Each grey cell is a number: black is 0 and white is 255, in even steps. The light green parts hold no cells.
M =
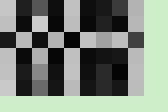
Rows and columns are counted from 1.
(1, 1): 198
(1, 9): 179
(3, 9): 64
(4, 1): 191
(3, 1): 25
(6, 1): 201
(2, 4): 8
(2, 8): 10
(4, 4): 6
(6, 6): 21
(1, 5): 193
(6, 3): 106
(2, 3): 204
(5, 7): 42
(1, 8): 59
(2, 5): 189

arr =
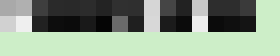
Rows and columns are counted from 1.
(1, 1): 169
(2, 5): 11
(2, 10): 216
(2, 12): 11
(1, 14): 45
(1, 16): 58
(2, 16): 20
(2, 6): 25
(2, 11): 27
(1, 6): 44

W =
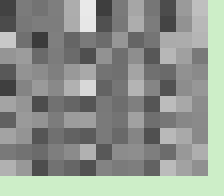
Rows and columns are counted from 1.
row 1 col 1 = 66
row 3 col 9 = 101
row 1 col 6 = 233
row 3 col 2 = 112
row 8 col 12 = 135
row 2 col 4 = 125
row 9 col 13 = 137
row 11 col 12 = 162
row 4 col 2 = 156
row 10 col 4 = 126
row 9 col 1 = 163
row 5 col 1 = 88
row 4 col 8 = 111
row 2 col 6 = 231
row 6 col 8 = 118
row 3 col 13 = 181
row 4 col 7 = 146
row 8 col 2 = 154
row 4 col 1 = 149
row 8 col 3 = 147
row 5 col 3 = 140
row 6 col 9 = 180
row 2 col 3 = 125
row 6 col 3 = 154
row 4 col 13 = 121
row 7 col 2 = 149
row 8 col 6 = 159
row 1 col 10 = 118
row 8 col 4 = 124
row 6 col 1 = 63
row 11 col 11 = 187
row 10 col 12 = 152
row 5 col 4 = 127
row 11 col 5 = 102

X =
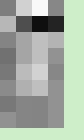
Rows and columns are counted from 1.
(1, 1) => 126
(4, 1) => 113
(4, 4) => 146
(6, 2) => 176
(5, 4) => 135
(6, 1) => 139
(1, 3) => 249
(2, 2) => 78

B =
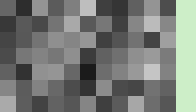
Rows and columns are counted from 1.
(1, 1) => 102
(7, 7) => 63
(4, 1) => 75
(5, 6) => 27
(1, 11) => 77
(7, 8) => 91
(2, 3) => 73
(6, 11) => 98
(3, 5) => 133
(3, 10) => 67
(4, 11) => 123
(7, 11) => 86
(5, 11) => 130
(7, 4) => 98
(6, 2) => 92
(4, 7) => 97
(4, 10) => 154
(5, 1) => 97
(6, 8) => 75
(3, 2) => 88
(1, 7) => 63
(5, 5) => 103
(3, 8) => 84

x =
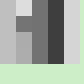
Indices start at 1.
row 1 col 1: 191
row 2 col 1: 191
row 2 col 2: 116
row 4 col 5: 213
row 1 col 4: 62

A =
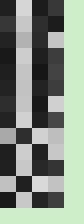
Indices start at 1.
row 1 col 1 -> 32
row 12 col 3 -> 217
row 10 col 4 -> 198
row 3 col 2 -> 177
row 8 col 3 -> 32
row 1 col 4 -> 56
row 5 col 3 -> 22
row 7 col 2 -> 196
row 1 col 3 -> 29
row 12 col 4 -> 193
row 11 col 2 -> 200
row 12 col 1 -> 191
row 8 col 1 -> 35
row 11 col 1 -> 33
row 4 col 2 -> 204
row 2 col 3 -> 45
